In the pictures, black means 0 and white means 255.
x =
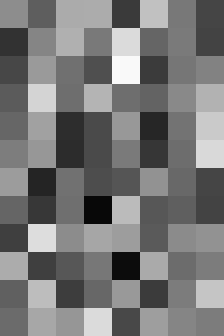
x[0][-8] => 141
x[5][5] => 54
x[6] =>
[156, 36, 113, 77, 85, 146, 104, 69]
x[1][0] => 50
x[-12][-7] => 94
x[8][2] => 140
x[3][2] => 110
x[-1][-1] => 124
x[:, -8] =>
[141, 50, 71, 91, 102, 125, 156, 101, 63, 172, 96, 107]
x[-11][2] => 176
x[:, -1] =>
[69, 67, 130, 178, 202, 217, 69, 67, 146, 124, 197, 124]
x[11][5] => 158
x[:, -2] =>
[120, 122, 118, 137, 115, 109, 104, 95, 139, 108, 124, 133]
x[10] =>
[96, 189, 61, 103, 153, 59, 124, 197]
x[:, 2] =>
[171, 176, 112, 110, 45, 44, 113, 111, 140, 87, 61, 150]
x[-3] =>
[172, 63, 87, 119, 12, 170, 108, 124]
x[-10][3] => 79
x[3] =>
[91, 212, 110, 180, 110, 99, 137, 178]
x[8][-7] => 221
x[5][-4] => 122
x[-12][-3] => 193
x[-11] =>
[50, 133, 176, 121, 219, 101, 122, 67]
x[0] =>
[141, 94, 171, 172, 58, 193, 120, 69]

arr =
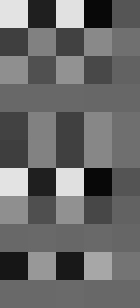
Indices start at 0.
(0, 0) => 227
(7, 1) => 79
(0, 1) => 31
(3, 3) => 103
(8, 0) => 104
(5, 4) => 111
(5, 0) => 62
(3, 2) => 104
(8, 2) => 103
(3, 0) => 104
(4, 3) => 135
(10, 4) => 104
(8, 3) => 105
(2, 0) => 143
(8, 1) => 105
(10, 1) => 105

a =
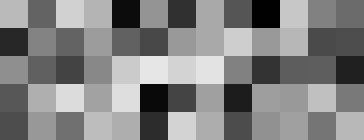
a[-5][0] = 186
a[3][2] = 220
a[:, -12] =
[99, 131, 96, 175, 152]
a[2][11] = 94
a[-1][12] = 184
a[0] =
[186, 99, 209, 180, 12, 148, 48, 169, 85, 1, 199, 129, 107]
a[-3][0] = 143
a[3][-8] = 9
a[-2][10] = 153
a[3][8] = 28
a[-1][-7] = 211
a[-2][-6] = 160
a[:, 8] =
[85, 206, 129, 28, 76]
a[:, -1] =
[107, 77, 32, 121, 184]
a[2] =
[143, 96, 67, 136, 203, 230, 211, 227, 129, 51, 93, 94, 32]
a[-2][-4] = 158
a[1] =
[39, 131, 99, 156, 97, 72, 153, 169, 206, 153, 183, 74, 77]
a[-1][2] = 112

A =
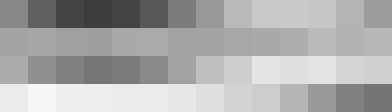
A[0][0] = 136
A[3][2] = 239
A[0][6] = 124
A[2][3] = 117
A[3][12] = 129
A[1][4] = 169
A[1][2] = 160
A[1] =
[164, 166, 160, 159, 169, 170, 163, 163, 167, 169, 173, 186, 178, 184]
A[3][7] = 223
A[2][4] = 123
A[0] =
[136, 96, 68, 61, 67, 88, 124, 152, 185, 200, 201, 197, 180, 156]
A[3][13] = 116
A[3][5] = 235
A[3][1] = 246
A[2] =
[171, 144, 129, 117, 123, 137, 162, 191, 206, 228, 224, 227, 212, 208]

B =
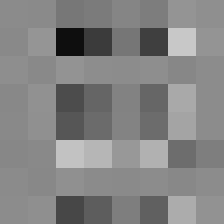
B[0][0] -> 139
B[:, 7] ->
[143, 148, 140, 140, 140, 126, 140, 146]
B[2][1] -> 137
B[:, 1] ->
[138, 149, 137, 145, 144, 137, 136, 143]
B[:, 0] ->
[139, 137, 142, 136, 137, 135, 139, 140]
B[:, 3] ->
[123, 59, 141, 101, 107, 182, 139, 93]
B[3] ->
[136, 145, 76, 101, 130, 102, 169, 140]
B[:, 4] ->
[133, 118, 140, 130, 131, 152, 138, 126]
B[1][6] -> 200
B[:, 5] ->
[125, 63, 142, 102, 108, 177, 140, 96]
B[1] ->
[137, 149, 14, 59, 118, 63, 200, 148]
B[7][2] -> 71
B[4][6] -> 164

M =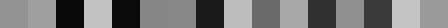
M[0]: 147
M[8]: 189
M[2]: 9
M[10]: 168
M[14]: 196

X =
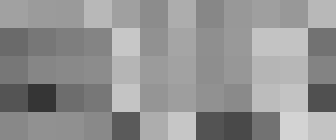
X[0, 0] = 161
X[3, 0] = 84
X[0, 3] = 184
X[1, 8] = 153
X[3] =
[84, 53, 109, 119, 196, 149, 158, 145, 138, 188, 195, 80]
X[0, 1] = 155
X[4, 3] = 137
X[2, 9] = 181
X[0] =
[161, 155, 154, 184, 160, 140, 173, 135, 152, 159, 152, 184]
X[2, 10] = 183
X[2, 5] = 155
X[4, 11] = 195
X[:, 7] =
[135, 143, 142, 145, 83]
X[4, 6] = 198
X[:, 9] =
[159, 195, 181, 188, 114]
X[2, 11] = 131

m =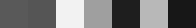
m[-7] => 89
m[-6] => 85
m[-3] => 30
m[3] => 159

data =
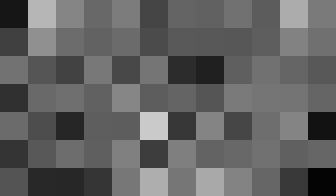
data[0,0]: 22
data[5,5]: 61
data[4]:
[107, 77, 38, 94, 93, 202, 55, 132, 70, 110, 132, 18]
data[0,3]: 104
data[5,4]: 128
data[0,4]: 124
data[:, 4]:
[124, 107, 72, 134, 93, 128, 119]
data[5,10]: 96
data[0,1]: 182
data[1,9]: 94
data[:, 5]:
[69, 75, 117, 93, 202, 61, 174]
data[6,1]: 40
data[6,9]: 102
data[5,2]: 109
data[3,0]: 48
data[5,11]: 102
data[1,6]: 89
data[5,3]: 95
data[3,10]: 116
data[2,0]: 114
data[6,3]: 53
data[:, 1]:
[182, 144, 85, 105, 77, 88, 40]
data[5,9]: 113
